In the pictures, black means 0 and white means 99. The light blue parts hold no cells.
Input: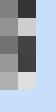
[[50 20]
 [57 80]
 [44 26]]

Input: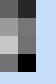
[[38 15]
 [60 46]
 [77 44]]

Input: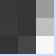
[[22 21]
 [23 21]
 [20 27]]

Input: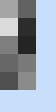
[[64 38]
 [85 17]
 [49 14]]

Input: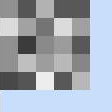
[[56 33]
 [85 63]
 [56 23]]

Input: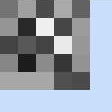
[[45 62]
 [58 16]
 [26 34]]

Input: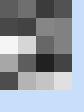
[[36 43]
 [28 26]
 [95 83]]
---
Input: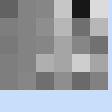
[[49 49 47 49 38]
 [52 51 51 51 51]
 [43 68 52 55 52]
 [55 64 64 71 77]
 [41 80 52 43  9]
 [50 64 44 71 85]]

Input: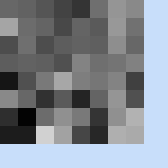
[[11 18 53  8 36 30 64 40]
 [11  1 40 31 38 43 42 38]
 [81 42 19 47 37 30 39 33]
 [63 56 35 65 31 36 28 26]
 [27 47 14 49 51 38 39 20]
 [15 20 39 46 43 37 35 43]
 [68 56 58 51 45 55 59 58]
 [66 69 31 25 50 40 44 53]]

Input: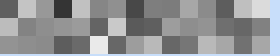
[[57 73 37]
 [55 51 76]
 [54 55 59]
 [36 58 20]
 [41 60 75]
 [91 39 52]
 [40 78 56]
 [61 35 28]
 [72 37 49]
 [40 61 48]
 [46 55 65]
 [72 57 54]
 [65 43 36]
 [44 40 74]
 [65 50 85]]

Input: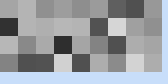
[[51 71 19 64]
 [31 53 70 70]
 [32 66 68 56]
 [81 18 71 61]
 [31 64 70 55]
 [67 51 32 60]
 [54 31 83 37]
 [82 67 62 31]
 [67 64 56 59]]

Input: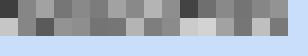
[[77 24]
 [52 52]
 [35 63]
 [57 46]
 [55 53]
 [45 48]
 [46 63]
 [70 53]
 [49 70]
 [54 55]
 [79 26]
 [82 43]
 [63 53]
 [46 45]
 [74 52]
 [47 57]]

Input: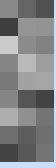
[[26 43 67 52 47 52 79 24 53]
 [34 36 56 33 63 72 54 58 39]
 [45 43 45 26 64 61 50 57 31]]
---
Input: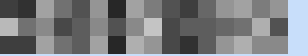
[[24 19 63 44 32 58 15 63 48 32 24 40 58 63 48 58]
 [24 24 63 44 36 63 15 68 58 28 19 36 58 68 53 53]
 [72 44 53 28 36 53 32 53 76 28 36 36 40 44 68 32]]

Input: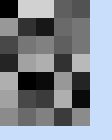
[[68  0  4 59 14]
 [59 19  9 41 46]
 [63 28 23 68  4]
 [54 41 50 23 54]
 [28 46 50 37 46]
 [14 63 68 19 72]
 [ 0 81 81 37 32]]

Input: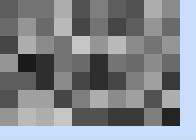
[[58 10 18 45 41 18 45 41 54 41]
 [36 36 18 54 27 18 27 49 62 22]
 [36 45 45 67 32 49 36 32 67 54]
 [41 58 41 72 27 45 27 36 58 41]
 [32 62 62 27 49 67 54 62 32 67]
 [27 67 54 45 77 58 72 54 45 58]
 [58 72 67 77 32 32 22 22 49 14]]

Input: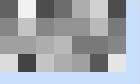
[[85 26 76 67 62 34 89]
 [62 62 67 72 47 47 52]
 [52 76 52 57 57 72 47]
 [38 93 30 42 67 81 30]]

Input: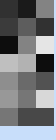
[[19 10 51]
 [46 28 28]
 [23 36 19]
 [55 41 32]
 [59 46 84]
 [ 5 51 89]
 [74 69  5]]

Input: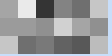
[[77 43 47 38 34 73]
 [60 60 56 81 64 56]
 [64 91 20 51 43 77]]
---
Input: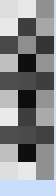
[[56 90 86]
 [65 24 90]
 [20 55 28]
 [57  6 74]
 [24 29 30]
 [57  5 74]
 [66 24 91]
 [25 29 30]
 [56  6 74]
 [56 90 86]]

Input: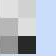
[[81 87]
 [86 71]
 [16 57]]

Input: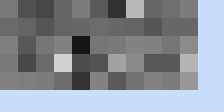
[[48 43 40 72 19 35 48 39 27 31 47]
 [40 40 33 39 40 42 40 39 33 39 41]
 [54 46 50 51 47 46  8 50 46 34 49]
 [70 34 34 53 63 32 30 81 41 28 47]
 [59 48 51 44 35 51 20 42 48 49 50]]

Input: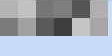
[[68 33 49 46 75 70]
 [64 76 24 35 62 48]]

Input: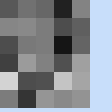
[[51 13 40 44 34]
 [37 30 48 53 52]
 [39  8 48 47 30]
 [62 31 50 60 25]
 [64 76 31 30 82]
 [57 53 58 20 48]]

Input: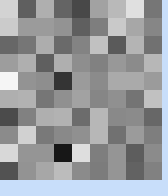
[[46 87 72 63 28 39 68 37 82]
 [52 65 78 49 37 57 60 60 79]
 [44 70 35 75 51 41 67 46 40]
 [71 54 59 50 55 68 37 68 61]
 [60 66 66 54 60 20 55 57 95]
 [75 45 56 52 63 56 46 69 68]
 [40 54 53 71 42 69 68 50 29]
 [49 60 44 71 56 53 47 81 54]
 [54 36 58 49 86  9 58 58 84]
 [50 38 58 48 54 73 65 57 32]]

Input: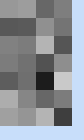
[[49 40 61 59]
 [45 56 35 34]
 [33 70 48 50]
 [55 32 44 48]
 [78 11 43 36]
 [48 40 52 67]
 [24 70 58 62]]

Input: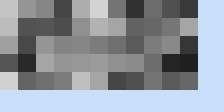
[[22 31 42 19 45 82 67 27 52 58 76]
 [64 46 40 38 64 69 56 30 33 32 73]
 [21 53 48 35 43 48 52 51 58 28 62]
 [12 14 42 54 56 60 59 58 64 16 33]
 [40 35 45 31 27 64 74 48 43 39 81]]
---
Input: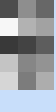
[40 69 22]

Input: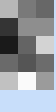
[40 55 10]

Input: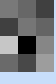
[25 46 77]

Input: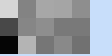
[55 47 46]

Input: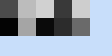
[80 17]

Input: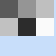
[74 17]
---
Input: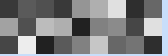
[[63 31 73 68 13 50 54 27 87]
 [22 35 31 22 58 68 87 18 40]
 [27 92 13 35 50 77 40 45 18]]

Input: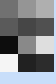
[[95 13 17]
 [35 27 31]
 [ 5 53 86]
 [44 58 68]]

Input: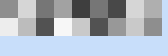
[[92 73 32 96 78 32 59 78 55]
 [55 83 46 63 24 46 28 83 68]]

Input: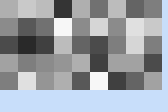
[[29 16 25 73 39 29 49 83 49]
 [54 34 44 96 54 83 54 87 78]
 [63 49 54 58 68 25 63 63 29]
 [68 78 73 20 68 44 73 39 49]
 [49 87 58 68 34 96 25 39 63]]

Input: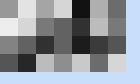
[[33 15 73 55 78 42 83]
 [51 38 19 38 11 23 33]
 [92 83 47 38 19 73 47]
 [59 88 64 83  7 68 42]]

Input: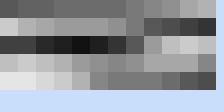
[[25 25 16 12  7 12 20 34 60 74 79 74]
 [34 38 38 42 42 42 42 47 52 56 65 69]
 [79 69 65 60 60 60 56 47 34 30 25 20]
 [74 79 74 69 60 56 52 56 65 65 65 52]
 [89 89 84 79 69 52 47 47 47 42 34 30]]
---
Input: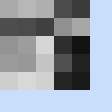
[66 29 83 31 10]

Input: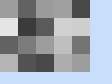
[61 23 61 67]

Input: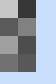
[77 50]

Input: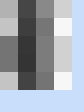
[69 24 48 81]

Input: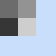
[42 80]

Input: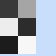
[22 17]

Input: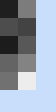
[12 26]

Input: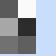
[35 17]

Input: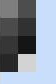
[49 19]
